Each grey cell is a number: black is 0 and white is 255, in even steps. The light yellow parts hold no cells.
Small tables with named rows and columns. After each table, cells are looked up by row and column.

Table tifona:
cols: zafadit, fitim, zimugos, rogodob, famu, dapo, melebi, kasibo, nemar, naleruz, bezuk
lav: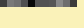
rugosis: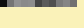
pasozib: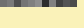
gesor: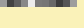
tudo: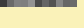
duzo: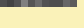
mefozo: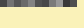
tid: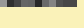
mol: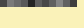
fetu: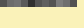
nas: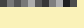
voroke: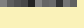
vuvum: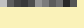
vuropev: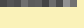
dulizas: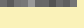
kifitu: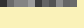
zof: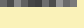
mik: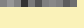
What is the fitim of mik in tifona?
151
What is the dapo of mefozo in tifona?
81
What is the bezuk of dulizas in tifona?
117
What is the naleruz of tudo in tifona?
102
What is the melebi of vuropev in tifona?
68
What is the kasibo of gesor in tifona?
104
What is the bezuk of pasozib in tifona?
75
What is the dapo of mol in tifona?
93
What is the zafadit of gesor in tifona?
156
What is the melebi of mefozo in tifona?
72
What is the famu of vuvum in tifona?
78
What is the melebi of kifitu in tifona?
100
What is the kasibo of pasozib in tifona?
129
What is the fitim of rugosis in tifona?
117
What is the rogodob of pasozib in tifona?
117
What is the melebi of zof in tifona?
110

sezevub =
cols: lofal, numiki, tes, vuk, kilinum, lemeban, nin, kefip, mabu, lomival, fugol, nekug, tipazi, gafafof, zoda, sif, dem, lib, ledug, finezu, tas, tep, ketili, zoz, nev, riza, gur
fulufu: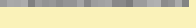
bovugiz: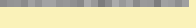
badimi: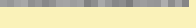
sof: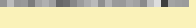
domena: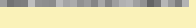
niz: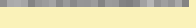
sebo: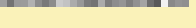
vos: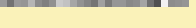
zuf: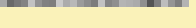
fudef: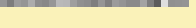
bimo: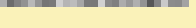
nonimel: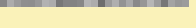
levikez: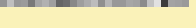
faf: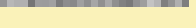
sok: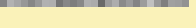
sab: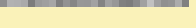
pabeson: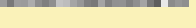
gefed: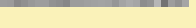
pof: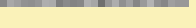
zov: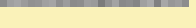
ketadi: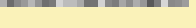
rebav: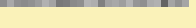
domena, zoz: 182
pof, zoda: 111
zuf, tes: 120
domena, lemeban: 145
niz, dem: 153
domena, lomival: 165
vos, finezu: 141
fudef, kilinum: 172
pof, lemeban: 150
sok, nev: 160
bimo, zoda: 209
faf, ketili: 181
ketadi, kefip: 121

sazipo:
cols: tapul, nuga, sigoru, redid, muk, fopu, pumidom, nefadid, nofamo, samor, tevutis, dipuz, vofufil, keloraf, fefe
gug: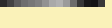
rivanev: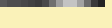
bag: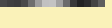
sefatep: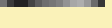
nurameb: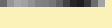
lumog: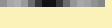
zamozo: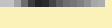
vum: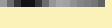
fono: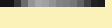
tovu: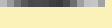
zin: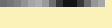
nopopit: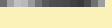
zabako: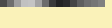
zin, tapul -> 109
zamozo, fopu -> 35
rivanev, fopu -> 60
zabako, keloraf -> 118
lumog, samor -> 107
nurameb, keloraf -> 108
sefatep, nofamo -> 128
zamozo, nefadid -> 69
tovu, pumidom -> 73
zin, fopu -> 174
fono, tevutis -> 118
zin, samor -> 19

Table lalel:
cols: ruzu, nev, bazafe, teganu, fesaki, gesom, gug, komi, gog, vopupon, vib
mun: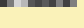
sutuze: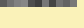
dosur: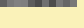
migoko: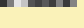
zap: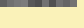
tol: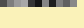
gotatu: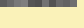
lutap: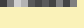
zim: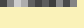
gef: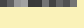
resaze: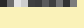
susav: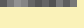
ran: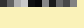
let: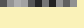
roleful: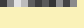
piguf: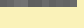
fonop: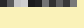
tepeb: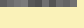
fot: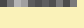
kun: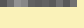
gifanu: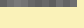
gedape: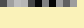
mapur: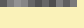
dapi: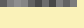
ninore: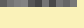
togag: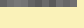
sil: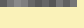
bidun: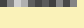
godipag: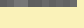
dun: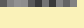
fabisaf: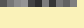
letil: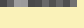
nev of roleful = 142
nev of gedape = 160
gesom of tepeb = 81
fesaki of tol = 54
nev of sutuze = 114
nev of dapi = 128
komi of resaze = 63
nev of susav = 122
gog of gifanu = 113
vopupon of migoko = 58
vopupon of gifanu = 100
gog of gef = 101
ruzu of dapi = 94
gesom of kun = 92
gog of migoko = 130
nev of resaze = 110
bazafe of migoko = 229

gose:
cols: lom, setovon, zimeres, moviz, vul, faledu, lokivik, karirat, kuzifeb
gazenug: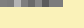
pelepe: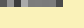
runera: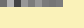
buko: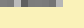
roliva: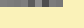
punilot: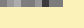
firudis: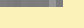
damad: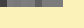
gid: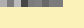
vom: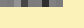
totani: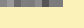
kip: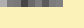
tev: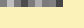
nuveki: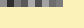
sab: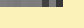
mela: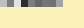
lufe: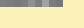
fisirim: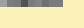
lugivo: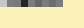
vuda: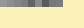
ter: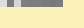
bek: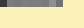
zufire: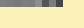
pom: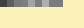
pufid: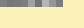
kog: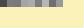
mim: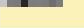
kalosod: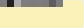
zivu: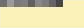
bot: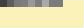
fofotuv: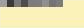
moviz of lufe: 126
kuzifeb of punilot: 124
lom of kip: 175
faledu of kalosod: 125
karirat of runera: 118
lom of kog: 72
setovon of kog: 124
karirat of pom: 124
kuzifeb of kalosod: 124
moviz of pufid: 126
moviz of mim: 38
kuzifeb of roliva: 119
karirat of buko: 116
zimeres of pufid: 121
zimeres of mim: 121
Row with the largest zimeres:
mela

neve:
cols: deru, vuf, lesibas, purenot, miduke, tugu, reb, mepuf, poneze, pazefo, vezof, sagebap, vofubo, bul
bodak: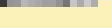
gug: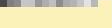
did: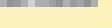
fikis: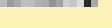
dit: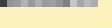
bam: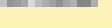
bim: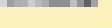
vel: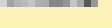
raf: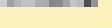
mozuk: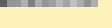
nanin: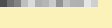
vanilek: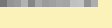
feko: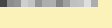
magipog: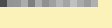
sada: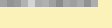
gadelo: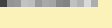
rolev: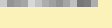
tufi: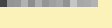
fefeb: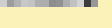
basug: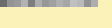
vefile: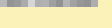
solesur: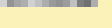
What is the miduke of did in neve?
210
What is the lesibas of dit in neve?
154
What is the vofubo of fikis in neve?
42
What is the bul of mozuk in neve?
173
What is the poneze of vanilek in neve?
166
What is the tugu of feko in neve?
148
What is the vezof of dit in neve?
197
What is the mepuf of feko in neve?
175
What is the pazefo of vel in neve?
149
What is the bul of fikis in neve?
169
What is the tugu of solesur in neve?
193
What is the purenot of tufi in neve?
178
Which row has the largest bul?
nanin

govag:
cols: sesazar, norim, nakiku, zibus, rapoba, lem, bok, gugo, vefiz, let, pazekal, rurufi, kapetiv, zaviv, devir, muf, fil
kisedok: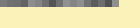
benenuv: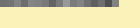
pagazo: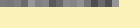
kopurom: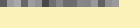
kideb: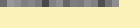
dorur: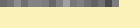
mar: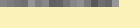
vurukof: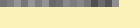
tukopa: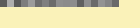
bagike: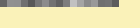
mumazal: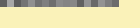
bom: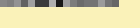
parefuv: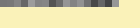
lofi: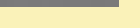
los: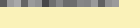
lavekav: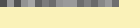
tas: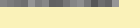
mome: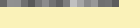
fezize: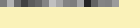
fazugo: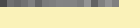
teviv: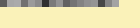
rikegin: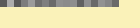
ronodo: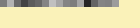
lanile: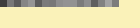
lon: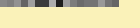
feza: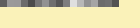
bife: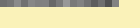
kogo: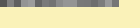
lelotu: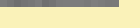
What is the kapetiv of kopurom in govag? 133
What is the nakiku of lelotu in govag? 111
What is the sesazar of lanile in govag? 61
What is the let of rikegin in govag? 139
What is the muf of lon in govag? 116
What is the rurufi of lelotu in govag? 124
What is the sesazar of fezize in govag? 124
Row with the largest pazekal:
feza

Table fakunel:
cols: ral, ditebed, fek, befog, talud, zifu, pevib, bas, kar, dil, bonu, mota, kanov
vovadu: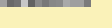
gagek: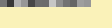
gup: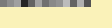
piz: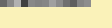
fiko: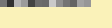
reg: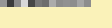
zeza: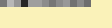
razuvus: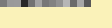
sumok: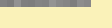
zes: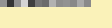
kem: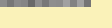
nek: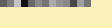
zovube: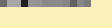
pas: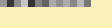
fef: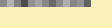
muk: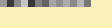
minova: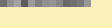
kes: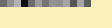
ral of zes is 147
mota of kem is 161
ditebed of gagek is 56
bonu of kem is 130
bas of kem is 142
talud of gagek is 71
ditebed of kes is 145
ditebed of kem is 119
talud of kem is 105
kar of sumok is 137
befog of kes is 11
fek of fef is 128
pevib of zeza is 140
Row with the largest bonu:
vovadu

